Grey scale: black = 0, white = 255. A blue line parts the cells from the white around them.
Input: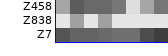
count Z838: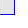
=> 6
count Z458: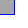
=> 2
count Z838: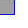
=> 2
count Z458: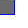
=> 2
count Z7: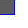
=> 0
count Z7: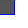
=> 1
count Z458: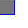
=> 2

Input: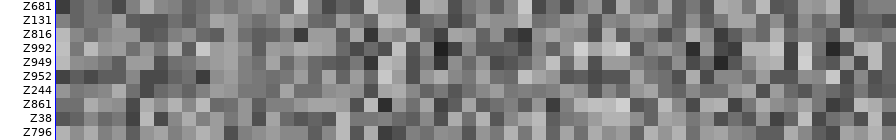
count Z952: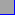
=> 4
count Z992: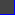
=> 2
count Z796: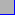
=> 7

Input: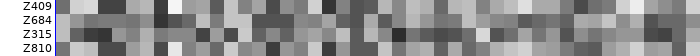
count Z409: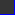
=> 1
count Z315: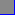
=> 6
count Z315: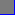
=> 1
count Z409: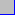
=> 3
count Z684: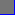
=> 4

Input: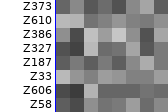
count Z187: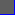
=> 3
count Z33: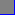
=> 3

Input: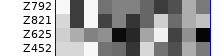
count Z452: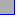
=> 1
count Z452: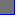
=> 2
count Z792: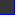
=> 0
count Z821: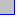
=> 1
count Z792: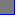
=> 1

